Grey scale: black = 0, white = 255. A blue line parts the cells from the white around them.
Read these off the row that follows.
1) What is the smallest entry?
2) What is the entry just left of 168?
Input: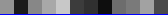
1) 14
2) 135

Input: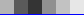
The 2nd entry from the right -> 194
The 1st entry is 180
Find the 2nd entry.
90

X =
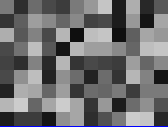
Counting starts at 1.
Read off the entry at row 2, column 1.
52
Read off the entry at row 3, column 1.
174
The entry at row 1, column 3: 108
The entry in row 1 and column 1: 122
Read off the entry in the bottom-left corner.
28
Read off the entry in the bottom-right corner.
40
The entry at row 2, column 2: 95
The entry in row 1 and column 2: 46
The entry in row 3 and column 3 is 130
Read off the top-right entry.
88
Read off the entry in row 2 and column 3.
158

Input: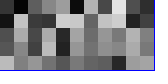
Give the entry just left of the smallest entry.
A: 53
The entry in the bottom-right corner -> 164
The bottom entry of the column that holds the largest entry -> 40
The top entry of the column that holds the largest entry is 228
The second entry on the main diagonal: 194
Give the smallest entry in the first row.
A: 4
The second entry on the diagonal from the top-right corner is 34
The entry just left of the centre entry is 40
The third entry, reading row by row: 94
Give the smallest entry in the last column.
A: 46
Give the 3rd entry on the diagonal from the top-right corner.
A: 121
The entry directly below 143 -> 94
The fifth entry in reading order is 157
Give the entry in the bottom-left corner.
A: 187
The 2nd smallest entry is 12

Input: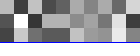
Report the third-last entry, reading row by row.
147
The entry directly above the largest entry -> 62
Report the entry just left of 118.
163
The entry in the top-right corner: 214
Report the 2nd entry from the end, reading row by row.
234
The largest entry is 255
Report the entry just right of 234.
132
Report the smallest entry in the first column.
68
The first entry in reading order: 187

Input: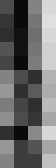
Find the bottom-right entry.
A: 193
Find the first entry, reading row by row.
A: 76
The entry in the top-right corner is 216
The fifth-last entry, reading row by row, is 166
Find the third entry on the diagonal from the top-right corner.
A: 18
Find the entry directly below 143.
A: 47
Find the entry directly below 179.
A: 172
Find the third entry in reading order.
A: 131
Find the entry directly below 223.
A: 216
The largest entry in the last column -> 223
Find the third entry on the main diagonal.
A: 111

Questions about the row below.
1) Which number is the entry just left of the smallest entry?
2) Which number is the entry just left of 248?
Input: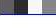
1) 95
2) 44

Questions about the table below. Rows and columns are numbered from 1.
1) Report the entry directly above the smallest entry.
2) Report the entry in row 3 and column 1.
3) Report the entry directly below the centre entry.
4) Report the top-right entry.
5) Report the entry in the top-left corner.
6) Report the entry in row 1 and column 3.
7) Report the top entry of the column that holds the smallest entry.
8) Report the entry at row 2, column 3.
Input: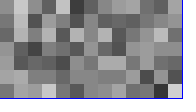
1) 148
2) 104
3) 119
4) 164
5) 142
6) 142
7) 96
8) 82

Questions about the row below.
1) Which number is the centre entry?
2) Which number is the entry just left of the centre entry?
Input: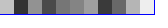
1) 132
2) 118

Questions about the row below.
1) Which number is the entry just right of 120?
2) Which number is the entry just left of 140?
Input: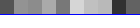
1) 214
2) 147

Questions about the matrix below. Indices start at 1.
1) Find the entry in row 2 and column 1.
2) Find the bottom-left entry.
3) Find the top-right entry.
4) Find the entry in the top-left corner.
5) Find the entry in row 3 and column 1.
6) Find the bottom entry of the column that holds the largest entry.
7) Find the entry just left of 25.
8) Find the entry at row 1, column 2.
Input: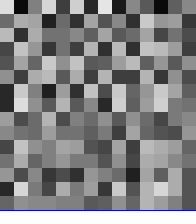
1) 107
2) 101
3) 136
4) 221
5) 186
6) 95
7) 229
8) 10

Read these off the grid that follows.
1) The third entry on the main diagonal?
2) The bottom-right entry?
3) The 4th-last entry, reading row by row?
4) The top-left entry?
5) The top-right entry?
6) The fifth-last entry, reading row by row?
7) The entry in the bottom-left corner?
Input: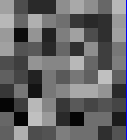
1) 148
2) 83
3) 111
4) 161
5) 184
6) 126
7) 96

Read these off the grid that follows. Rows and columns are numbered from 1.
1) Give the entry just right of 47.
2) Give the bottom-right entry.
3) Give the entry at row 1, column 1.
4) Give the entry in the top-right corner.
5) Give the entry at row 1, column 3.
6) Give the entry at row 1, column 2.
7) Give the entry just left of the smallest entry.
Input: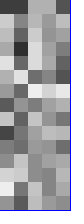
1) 219
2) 141
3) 61
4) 83
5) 177
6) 61
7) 169

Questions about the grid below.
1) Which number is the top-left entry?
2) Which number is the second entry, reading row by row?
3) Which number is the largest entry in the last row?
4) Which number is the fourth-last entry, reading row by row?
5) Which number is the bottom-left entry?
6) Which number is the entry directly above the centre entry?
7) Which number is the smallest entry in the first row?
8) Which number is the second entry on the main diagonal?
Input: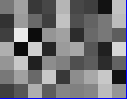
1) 120
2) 161
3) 188
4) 128
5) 63
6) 161
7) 18
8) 155
